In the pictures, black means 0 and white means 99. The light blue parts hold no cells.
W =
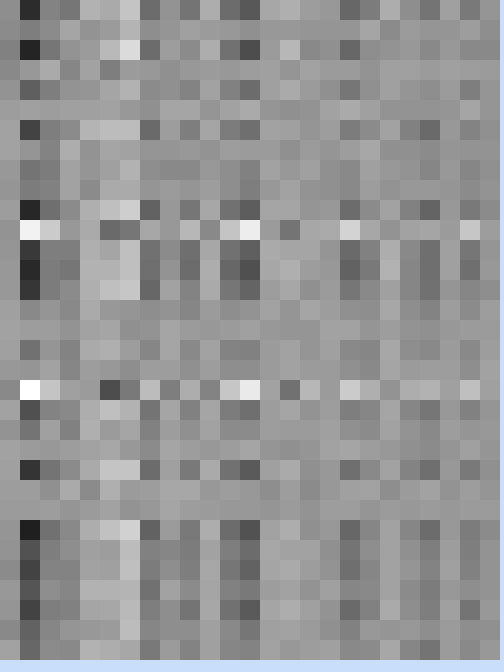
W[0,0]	55
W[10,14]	64
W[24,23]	61
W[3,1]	59
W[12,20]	53
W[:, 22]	[62, 58, 59, 62, 60, 58, 59, 58, 59, 58, 59, 60, 62, 62, 58, 61, 59, 60, 61, 62, 59, 61, 58, 59, 57, 59, 59, 61, 62, 59, 62, 60, 60]
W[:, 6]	[76, 70, 85, 60, 69, 59, 73, 63, 69, 66, 80, 46, 74, 74, 77, 58, 56, 61, 55, 47, 69, 64, 59, 76, 60, 57, 81, 73, 74, 70, 72, 73, 65]
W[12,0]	58
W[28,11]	46
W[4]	[57, 37, 49, 57, 58, 64, 69, 54, 56, 51, 63, 50, 42, 62, 66, 60, 56, 46, 56, 62, 58, 55, 60, 49, 58]
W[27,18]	55
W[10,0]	61
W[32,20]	52
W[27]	[57, 32, 49, 55, 62, 61, 73, 50, 52, 48, 63, 49, 42, 65, 63, 63, 56, 45, 55, 63, 56, 49, 61, 49, 57]
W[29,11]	50
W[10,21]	39
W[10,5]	74
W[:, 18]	[48, 64, 55, 57, 56, 62, 54, 65, 62, 61, 54, 65, 50, 47, 53, 55, 58, 52, 53, 68, 52, 54, 61, 53, 63, 58, 52, 55, 52, 53, 50, 59, 54]
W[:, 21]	[45, 58, 53, 60, 55, 57, 41, 54, 52, 59, 39, 64, 43, 43, 44, 51, 56, 53, 61, 69, 46, 53, 54, 43, 63, 60, 42, 49, 51, 48, 49, 55, 45]
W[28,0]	54
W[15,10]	60
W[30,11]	44
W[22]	[63, 60, 59, 61, 63, 65, 59, 54, 64, 61, 59, 61, 64, 58, 56, 58, 63, 64, 61, 59, 56, 54, 58, 62, 58]
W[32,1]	40
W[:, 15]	[61, 58, 53, 63, 60, 57, 58, 60, 62, 57, 58, 65, 64, 61, 56, 64, 58, 58, 60, 71, 57, 60, 58, 56, 54, 57, 56, 63, 61, 57, 62, 60, 61]
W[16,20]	57
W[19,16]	60
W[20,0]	63
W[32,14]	59
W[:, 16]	[59, 58, 56, 60, 56, 63, 61, 58, 56, 56, 59, 66, 58, 59, 60, 61, 63, 62, 60, 60, 61, 62, 63, 59, 59, 61, 59, 56, 57, 62, 57, 56, 62]
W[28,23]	50
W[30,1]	26
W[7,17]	61
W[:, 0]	[55, 54, 50, 53, 57, 61, 63, 63, 59, 58, 61, 57, 58, 59, 59, 62, 63, 62, 59, 53, 63, 57, 63, 62, 61, 60, 58, 57, 54, 59, 58, 53, 63]
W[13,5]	69
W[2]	[50, 14, 46, 57, 60, 72, 85, 42, 61, 54, 67, 44, 30, 60, 71, 53, 56, 40, 55, 57, 59, 53, 59, 53, 53]

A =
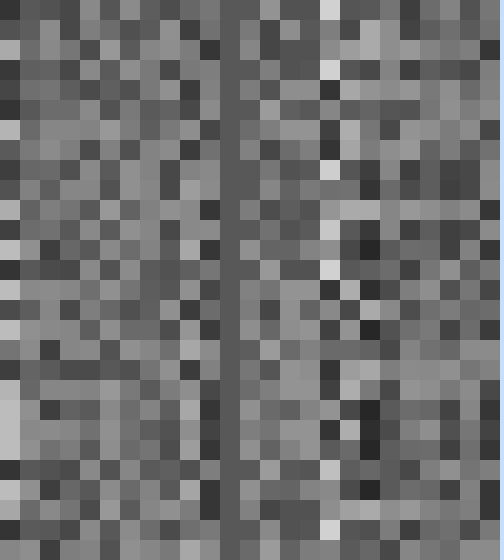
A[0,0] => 20
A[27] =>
[52, 55, 24, 49, 51, 32, 56, 52, 47, 65, 54, 34, 41, 60, 38, 48, 50, 35, 40, 28, 52, 46, 41, 54, 54]
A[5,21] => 46
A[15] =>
[29, 36, 52, 28, 49, 40, 31, 37, 56, 23, 42, 34, 48, 27, 56, 38, 53, 28, 66, 53, 30, 43, 48, 40, 42]
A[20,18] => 15
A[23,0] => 20
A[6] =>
[70, 41, 52, 52, 51, 59, 48, 36, 47, 55, 27, 34, 42, 49, 57, 57, 25, 67, 46, 28, 57, 55, 48, 54, 27]
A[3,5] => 35
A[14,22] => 31
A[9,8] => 28
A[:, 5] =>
[33, 42, 59, 35, 37, 32, 59, 50, 35, 32, 59, 35, 53, 32, 56, 40, 55, 32, 34, 59, 53, 56, 55, 32, 54, 59, 34, 32]
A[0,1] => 34
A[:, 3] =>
[28, 28, 46, 28, 36, 42, 52, 49, 31, 52, 45, 34, 40, 28, 52, 28, 52, 52, 29, 52, 38, 52, 48, 29, 40, 45, 28, 49]
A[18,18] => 65
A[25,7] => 52
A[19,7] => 35
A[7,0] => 35
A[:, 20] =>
[24, 26, 59, 24, 58, 32, 57, 59, 24, 29, 59, 24, 42, 25, 49, 30, 43, 51, 54, 57, 42, 49, 41, 28, 42, 59, 24, 52]
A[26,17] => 33
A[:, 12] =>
[34, 47, 52, 34, 48, 34, 42, 50, 34, 34, 48, 34, 56, 34, 50, 48, 55, 36, 46, 42, 56, 49, 56, 34, 56, 50, 34, 41]
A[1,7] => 35
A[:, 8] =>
[30, 56, 55, 28, 56, 38, 47, 54, 28, 28, 56, 28, 35, 32, 33, 56, 30, 43, 56, 48, 36, 32, 30, 37, 34, 56, 29, 47]
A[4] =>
[27, 43, 45, 36, 29, 37, 31, 47, 56, 23, 50, 34, 48, 32, 55, 55, 20, 65, 57, 54, 58, 47, 55, 41, 50]
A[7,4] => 29
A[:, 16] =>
[81, 49, 54, 81, 20, 52, 25, 20, 80, 43, 58, 77, 55, 81, 20, 53, 25, 41, 20, 25, 57, 20, 35, 74, 53, 55, 81, 50]
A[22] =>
[73, 56, 44, 48, 34, 55, 41, 45, 30, 61, 21, 34, 56, 38, 50, 57, 35, 41, 15, 36, 41, 42, 25, 43, 21]
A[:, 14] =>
[32, 55, 32, 32, 55, 37, 57, 42, 32, 38, 36, 32, 39, 32, 57, 56, 55, 41, 57, 57, 37, 57, 50, 34, 39, 32, 32, 38]
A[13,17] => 34
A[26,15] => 33
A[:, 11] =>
[34, 34, 34, 34, 34, 34, 34, 34, 34, 34, 34, 34, 34, 34, 34, 34, 34, 34, 34, 34, 34, 34, 34, 34, 34, 34, 34, 34]
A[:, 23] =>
[32, 35, 49, 28, 41, 48, 54, 34, 28, 28, 54, 28, 50, 36, 46, 40, 42, 54, 46, 54, 52, 46, 43, 45, 50, 49, 29, 54]
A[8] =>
[24, 40, 41, 31, 53, 35, 56, 51, 28, 51, 53, 34, 34, 46, 32, 34, 80, 33, 24, 52, 24, 36, 26, 28, 53]
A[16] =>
[73, 56, 53, 52, 36, 55, 41, 41, 30, 58, 23, 34, 55, 40, 55, 57, 25, 57, 15, 32, 43, 47, 26, 42, 23]

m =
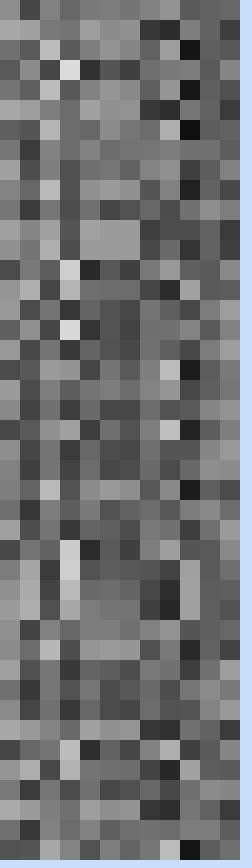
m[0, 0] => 55
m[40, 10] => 38
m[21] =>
[28, 35, 56, 62, 24, 43, 32, 49, 74, 14, 36, 49]
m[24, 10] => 37
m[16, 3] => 84
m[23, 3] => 26
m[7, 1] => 23
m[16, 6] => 26
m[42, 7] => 46
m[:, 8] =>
[57, 17, 61, 47, 58, 18, 68, 48, 56, 50, 29, 30, 41, 59, 17, 37, 44, 37, 73, 58, 32, 74, 33, 29, 53, 34, 44, 61, 26, 18, 15, 57, 47, 44, 30, 32, 19, 68, 15, 28, 18, 42, 73]
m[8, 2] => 49
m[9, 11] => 28
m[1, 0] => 65
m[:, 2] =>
[50, 47, 73, 27, 73, 49, 70, 50, 49, 72, 46, 62, 68, 36, 27, 45, 27, 45, 60, 49, 44, 56, 45, 45, 72, 48, 45, 38, 23, 26, 31, 50, 71, 46, 46, 44, 51, 45, 28, 46, 49, 50, 65]
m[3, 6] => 25
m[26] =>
[62, 30, 45, 22, 39, 37, 30, 47, 44, 24, 44, 60]
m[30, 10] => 37
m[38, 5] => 43
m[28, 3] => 80
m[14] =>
[58, 68, 27, 70, 43, 42, 42, 27, 17, 63, 35, 36]
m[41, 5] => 37
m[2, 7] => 38
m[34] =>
[44, 22, 46, 32, 46, 29, 34, 41, 30, 46, 54, 47]
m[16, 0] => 37
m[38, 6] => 42
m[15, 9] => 28
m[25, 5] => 32
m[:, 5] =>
[48, 54, 57, 33, 58, 56, 54, 42, 46, 60, 27, 60, 60, 34, 42, 32, 33, 32, 45, 48, 28, 43, 30, 28, 59, 32, 37, 35, 36, 42, 45, 48, 60, 36, 29, 29, 56, 38, 43, 28, 55, 37, 49]
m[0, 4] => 47
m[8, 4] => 43
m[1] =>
[65, 62, 47, 45, 61, 54, 56, 21, 17, 49, 38, 24]
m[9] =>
[51, 40, 72, 31, 56, 60, 56, 33, 50, 13, 38, 28]
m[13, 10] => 35
